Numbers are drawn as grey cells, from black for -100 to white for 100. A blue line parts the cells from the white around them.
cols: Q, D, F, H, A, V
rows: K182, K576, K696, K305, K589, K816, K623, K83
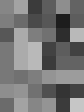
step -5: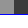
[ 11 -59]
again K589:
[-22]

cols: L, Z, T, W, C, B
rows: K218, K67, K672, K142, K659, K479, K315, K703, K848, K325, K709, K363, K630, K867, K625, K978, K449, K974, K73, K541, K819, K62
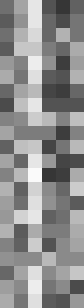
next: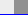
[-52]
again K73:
[8]
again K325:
[-3]
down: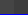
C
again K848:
[2]
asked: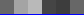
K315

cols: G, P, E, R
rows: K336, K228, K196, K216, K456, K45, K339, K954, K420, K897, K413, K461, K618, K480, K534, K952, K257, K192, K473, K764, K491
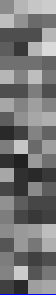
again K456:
[-12]
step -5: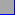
[26]
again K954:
[3]
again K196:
[-39]

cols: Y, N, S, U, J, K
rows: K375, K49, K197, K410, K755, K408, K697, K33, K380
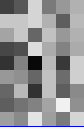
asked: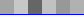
K197
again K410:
[34]

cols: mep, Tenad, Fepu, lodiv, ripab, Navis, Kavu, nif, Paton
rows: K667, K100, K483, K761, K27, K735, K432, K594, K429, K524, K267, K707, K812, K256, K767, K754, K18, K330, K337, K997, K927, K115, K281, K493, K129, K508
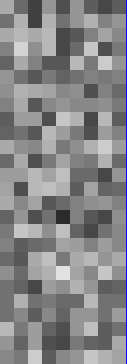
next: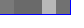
[-11]
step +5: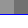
[22 -6]
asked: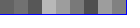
K524
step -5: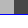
[ 39 -49]
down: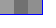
Tenad
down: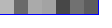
Fepu

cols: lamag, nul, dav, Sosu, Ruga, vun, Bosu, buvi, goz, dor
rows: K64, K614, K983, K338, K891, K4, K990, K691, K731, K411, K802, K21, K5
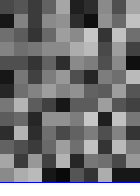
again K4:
[-2]
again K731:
[14]
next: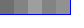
[-23]
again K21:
[19]
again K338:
[8]

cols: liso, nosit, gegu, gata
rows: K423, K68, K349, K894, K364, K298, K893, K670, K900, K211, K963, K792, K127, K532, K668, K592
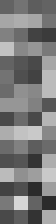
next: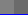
[-48]
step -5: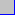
[47]
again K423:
[-22]
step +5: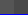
[-28 -38]
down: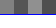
nosit

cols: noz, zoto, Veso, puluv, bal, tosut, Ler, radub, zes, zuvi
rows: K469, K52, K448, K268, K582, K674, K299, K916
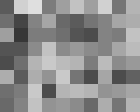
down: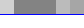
radub
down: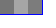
zes
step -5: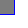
[-8]
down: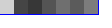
zoto
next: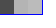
[41]
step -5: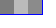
[-8 42  4]
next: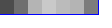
[47]

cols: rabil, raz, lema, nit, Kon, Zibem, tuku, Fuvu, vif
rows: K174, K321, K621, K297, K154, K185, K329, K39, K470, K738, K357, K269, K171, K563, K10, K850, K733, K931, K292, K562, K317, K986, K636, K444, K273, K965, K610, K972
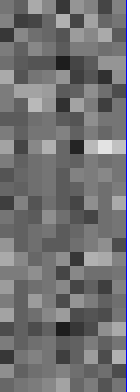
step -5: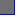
[-18]
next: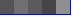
[-13]
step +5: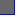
[-14]
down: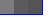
tuku
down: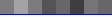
rabil

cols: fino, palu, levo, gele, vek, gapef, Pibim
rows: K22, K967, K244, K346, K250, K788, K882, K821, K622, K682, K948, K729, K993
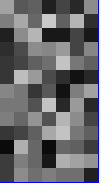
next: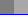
[-19]
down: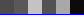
gele
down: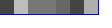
palu
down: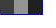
Pibim
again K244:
[-81]
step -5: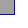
[22]

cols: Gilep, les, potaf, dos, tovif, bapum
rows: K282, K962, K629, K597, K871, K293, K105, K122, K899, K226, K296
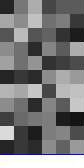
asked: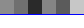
K122
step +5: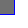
[-7]

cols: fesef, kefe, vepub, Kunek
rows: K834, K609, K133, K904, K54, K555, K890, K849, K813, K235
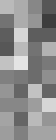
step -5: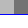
[ 41 -15]
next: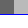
[17]
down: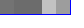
vepub
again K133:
[-27]

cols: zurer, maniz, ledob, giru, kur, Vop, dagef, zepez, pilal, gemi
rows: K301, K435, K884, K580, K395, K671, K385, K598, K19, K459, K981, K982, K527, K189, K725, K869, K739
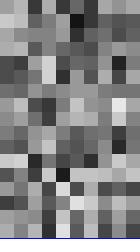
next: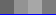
[-30]
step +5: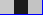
[ 63 -74  58]
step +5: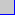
[63]
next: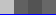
[9]
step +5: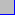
[53]
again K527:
[53]
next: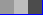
[-56]

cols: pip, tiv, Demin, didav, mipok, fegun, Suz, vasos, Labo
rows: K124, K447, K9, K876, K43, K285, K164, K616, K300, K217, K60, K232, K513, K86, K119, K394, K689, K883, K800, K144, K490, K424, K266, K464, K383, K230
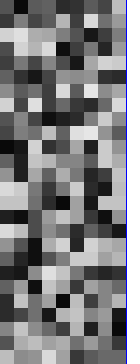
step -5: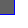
[-29]
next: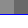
[-51]
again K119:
[53]
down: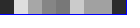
fegun
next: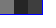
[53]
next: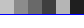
[10]

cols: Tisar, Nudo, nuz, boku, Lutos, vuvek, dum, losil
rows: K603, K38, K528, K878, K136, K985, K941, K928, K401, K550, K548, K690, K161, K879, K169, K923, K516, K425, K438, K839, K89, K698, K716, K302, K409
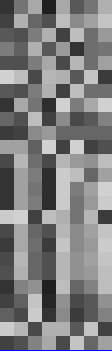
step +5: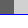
[-20  69]
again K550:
[-20]
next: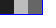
[2]

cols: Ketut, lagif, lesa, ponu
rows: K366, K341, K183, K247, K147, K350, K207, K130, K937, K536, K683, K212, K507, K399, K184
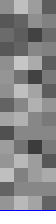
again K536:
[6]
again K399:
[6]
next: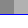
[17]

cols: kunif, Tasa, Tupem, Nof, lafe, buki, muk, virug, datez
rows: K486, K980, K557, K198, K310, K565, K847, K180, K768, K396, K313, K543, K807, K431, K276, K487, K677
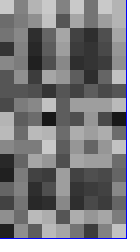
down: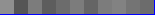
Tasa
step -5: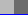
[ 41 -20]
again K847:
[-33]
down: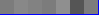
Tasa
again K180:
[24]
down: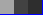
Tupem
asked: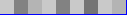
K486

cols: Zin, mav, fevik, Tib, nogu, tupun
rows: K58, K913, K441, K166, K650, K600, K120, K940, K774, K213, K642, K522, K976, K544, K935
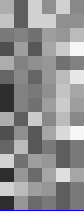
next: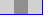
[7]
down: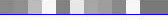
tupun
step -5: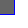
[-26]
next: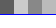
[7]
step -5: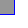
[13]
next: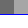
[75]

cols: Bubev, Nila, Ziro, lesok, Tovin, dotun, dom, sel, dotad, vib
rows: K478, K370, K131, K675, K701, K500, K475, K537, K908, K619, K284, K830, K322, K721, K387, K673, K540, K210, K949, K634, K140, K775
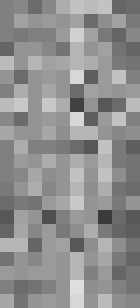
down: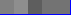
vib
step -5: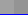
[21 11]
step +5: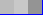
[52 62 21]
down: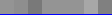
Tovin
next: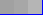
[36]

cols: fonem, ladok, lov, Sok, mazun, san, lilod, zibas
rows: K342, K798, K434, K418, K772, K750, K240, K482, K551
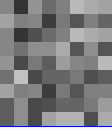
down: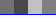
ladok
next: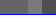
[-27]
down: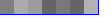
mazun

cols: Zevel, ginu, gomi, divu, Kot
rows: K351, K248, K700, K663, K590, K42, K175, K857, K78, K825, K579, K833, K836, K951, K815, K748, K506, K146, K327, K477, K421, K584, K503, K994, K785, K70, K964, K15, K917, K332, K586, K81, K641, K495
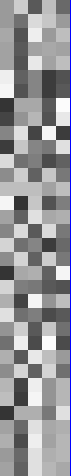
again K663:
[27]
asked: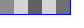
K964
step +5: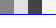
[  9  81 -42  97]
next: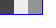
[43]
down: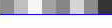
Zevel
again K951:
[49]

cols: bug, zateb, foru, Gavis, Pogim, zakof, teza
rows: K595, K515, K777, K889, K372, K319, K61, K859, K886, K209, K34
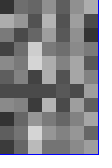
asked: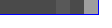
K61
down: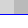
foru
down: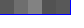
Pogim
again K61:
[-42]
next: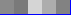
[30]

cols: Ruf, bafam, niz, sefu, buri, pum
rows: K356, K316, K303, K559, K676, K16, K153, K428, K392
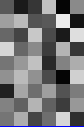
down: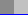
niz
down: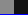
pum
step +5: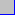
[56]
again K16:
[14]
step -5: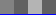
[ -3 -29  36 -29]
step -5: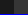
[-85 -63]
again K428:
[-24]

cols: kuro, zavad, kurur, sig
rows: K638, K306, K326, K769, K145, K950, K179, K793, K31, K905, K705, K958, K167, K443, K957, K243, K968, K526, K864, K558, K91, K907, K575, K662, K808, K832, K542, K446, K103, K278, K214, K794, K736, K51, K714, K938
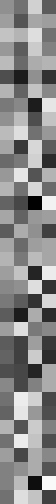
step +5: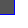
[-29]
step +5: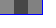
[ 12 -39   6]
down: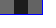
zavad
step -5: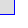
[69]
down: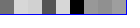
kurur

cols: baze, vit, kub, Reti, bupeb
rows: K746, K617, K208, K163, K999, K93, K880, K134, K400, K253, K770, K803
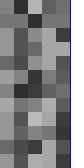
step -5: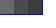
[-23 -46 -58]
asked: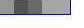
K163
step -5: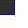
[-68]
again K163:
[30]
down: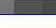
vit
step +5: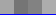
[35 -3  7 41]
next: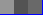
[30]

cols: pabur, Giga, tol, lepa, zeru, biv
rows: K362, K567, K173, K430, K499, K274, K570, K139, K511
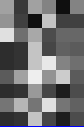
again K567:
[-50]
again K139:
[-8]
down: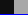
tol
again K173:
[-19]
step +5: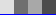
[ 81  -8  37 -35]
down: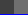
Giga
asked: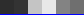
K499

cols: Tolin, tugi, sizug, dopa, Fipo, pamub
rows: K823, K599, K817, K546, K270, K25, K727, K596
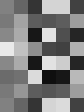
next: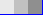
[-44]
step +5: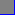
[6]
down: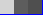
Fipo

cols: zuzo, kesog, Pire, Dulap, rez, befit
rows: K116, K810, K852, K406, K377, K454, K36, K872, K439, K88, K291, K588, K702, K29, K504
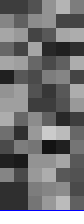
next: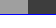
[-36]
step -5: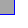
[25]
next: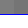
[-85]
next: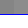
[-42]
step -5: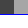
[-52  25]

